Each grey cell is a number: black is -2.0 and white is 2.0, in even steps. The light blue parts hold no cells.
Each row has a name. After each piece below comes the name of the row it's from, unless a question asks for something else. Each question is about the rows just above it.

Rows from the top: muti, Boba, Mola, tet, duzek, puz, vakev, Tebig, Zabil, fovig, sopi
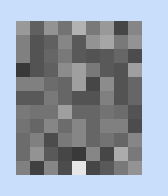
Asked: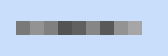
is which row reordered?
Boba
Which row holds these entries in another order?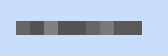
puz
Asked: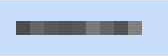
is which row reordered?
Mola
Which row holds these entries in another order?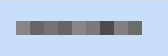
Zabil

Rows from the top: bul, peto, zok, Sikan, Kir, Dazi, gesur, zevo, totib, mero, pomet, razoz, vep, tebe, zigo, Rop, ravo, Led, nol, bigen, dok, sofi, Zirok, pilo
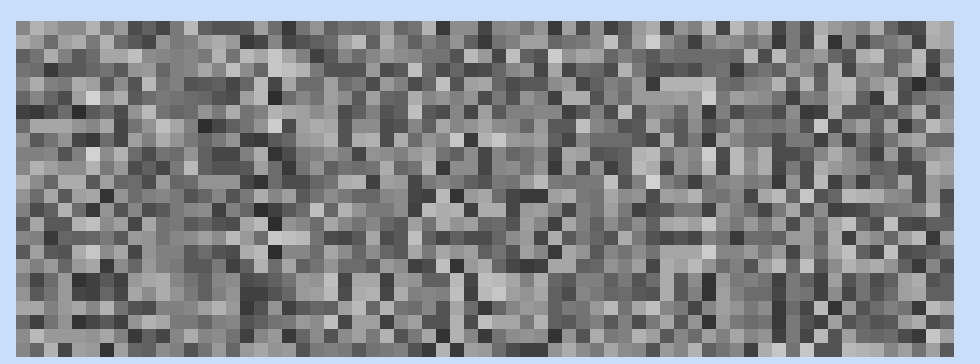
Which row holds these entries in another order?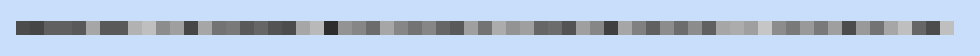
zigo
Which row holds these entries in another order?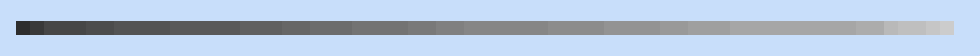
ravo
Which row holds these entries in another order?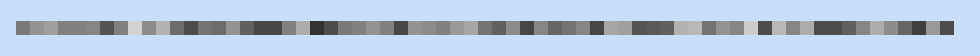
mero

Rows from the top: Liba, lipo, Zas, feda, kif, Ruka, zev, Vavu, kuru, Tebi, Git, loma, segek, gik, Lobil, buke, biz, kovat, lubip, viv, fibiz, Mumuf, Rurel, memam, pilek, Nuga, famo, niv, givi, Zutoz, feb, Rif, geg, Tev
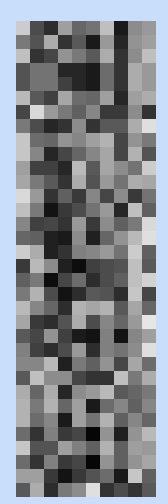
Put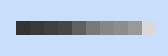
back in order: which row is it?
Lobil
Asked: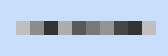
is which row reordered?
Zas
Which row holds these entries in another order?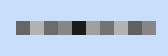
givi
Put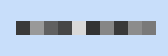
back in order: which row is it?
zev
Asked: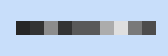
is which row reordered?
Vavu

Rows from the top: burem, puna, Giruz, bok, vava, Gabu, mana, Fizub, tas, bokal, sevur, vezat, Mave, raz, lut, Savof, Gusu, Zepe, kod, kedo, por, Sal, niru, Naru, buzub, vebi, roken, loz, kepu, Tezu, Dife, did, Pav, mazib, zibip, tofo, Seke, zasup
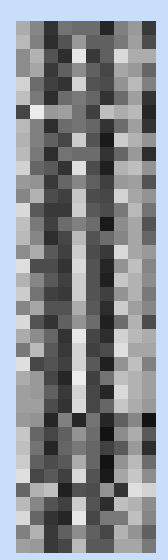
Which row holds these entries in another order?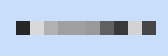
roken
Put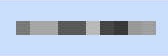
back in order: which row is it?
zasup
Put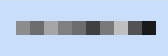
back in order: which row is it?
lut
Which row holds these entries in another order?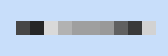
roken
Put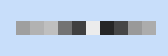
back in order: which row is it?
vebi
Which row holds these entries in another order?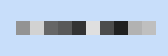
sevur

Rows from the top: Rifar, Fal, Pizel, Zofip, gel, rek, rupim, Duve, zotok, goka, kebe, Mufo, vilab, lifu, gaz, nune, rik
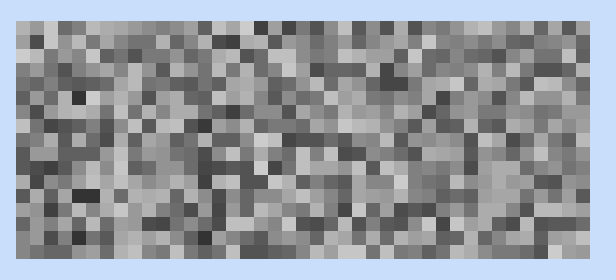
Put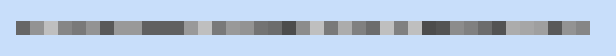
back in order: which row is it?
goka
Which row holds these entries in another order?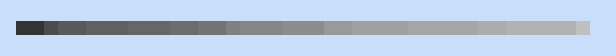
nune
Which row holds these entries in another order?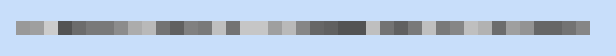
rik
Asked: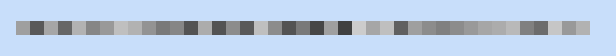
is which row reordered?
Rifar

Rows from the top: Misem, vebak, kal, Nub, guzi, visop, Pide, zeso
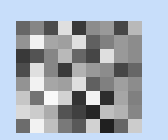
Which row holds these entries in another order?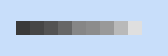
kal
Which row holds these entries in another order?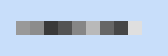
kal
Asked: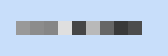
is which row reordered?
Misem

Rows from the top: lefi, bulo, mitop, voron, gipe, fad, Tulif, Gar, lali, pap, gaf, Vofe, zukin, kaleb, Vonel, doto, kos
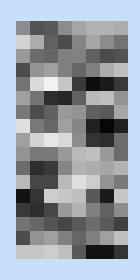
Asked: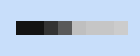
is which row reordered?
kos
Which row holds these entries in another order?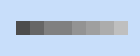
voron
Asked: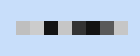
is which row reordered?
kos
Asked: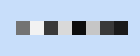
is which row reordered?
gipe
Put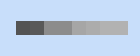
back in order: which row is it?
lefi
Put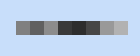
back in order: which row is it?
kaleb

